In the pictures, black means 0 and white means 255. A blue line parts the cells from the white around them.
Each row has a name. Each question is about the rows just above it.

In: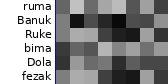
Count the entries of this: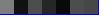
7
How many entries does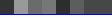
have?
8
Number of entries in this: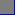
1

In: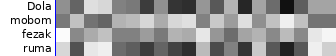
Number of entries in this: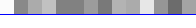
14
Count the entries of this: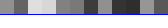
12
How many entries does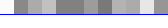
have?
12
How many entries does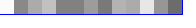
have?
13

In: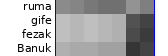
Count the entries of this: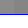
2
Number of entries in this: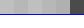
6
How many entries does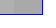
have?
3

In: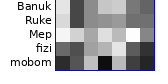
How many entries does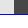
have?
2
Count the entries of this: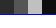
4

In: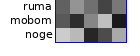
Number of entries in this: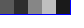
5
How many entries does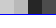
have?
4
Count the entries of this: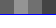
4
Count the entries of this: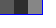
3
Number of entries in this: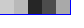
5
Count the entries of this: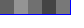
5

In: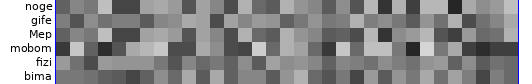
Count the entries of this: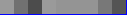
9
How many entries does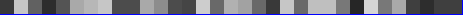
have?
33
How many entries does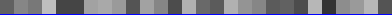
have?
28
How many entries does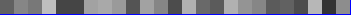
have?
25

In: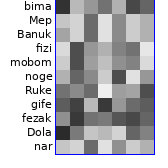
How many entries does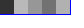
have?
5
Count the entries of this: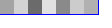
7
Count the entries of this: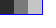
3
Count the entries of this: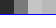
4

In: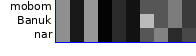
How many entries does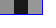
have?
3
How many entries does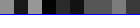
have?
10
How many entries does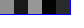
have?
5
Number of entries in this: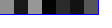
7
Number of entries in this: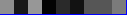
9
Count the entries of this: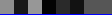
8
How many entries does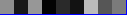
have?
9

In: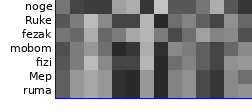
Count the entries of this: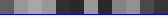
12
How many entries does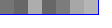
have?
7
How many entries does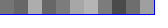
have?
11
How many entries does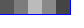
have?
5
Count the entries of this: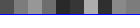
10
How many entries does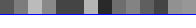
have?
14

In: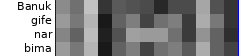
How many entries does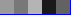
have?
5
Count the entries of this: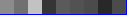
9
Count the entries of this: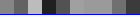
10
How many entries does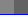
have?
2
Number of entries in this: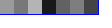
7
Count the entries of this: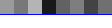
8

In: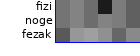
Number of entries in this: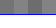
4
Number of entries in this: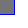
1
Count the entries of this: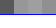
4
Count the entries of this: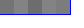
5
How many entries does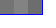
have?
3
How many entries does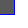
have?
1
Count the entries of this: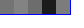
5

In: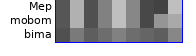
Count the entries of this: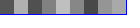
9
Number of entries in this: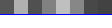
8
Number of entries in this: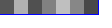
7
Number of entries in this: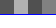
4
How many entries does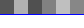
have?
6
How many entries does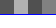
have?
4
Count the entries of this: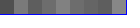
9

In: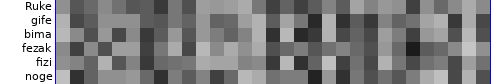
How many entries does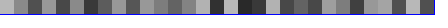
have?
31
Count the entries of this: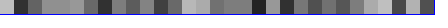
31

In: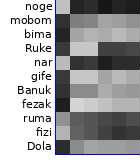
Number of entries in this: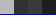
4
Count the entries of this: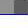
2
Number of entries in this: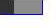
3
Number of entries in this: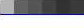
6
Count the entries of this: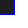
1
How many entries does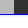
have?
2
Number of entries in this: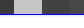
6

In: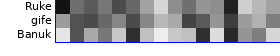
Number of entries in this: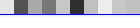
10
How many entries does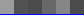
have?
6
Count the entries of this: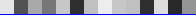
14
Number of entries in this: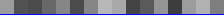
16
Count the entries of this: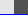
2
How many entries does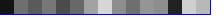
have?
15
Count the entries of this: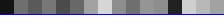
16

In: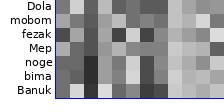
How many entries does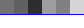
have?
6
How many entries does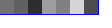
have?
7
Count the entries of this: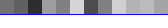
12

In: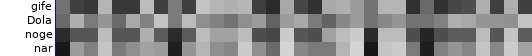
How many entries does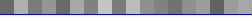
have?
18
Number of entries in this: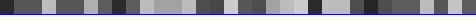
34
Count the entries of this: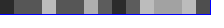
15
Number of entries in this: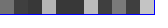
11
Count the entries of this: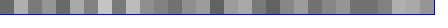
31
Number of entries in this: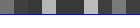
10

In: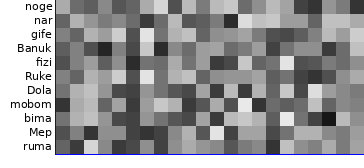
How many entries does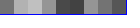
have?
9
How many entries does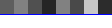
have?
8
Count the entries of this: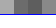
4
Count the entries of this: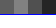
4

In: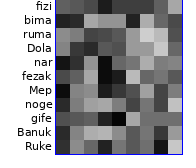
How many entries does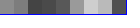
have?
9
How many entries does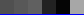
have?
6
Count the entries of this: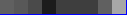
9
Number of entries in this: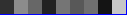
9

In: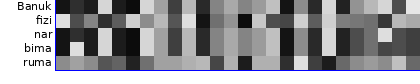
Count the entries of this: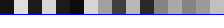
16
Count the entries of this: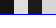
4
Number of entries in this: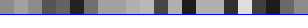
22
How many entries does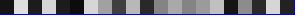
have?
21
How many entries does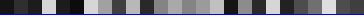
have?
26
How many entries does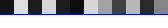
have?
12

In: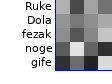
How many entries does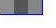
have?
3
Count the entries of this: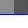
2
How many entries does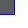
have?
1

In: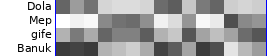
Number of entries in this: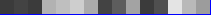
15
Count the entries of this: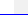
2
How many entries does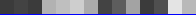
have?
14
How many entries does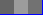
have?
3
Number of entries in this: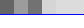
6

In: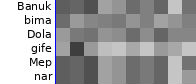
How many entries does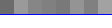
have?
8
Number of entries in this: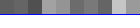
10
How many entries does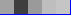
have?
5
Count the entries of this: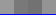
4
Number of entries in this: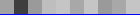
10
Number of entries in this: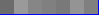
7

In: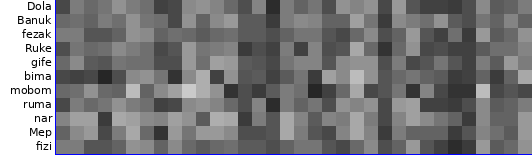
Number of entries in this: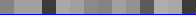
14
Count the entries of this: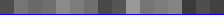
16
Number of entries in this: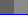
2
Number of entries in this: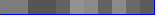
11
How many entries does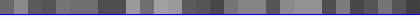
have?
30
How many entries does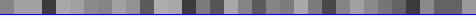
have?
34

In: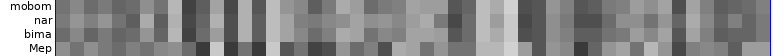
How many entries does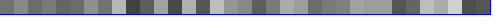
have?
35
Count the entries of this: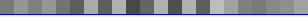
22
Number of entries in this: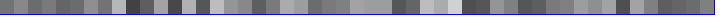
51
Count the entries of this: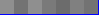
7
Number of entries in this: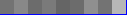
9
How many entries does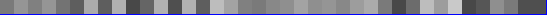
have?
39
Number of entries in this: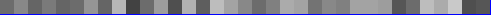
35

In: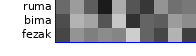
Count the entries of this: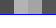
4
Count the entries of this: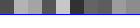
10

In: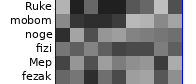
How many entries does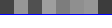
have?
8
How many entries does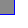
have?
1

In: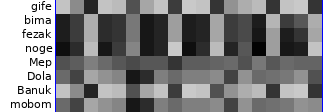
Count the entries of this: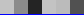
6
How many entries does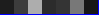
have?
7
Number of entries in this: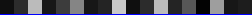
18

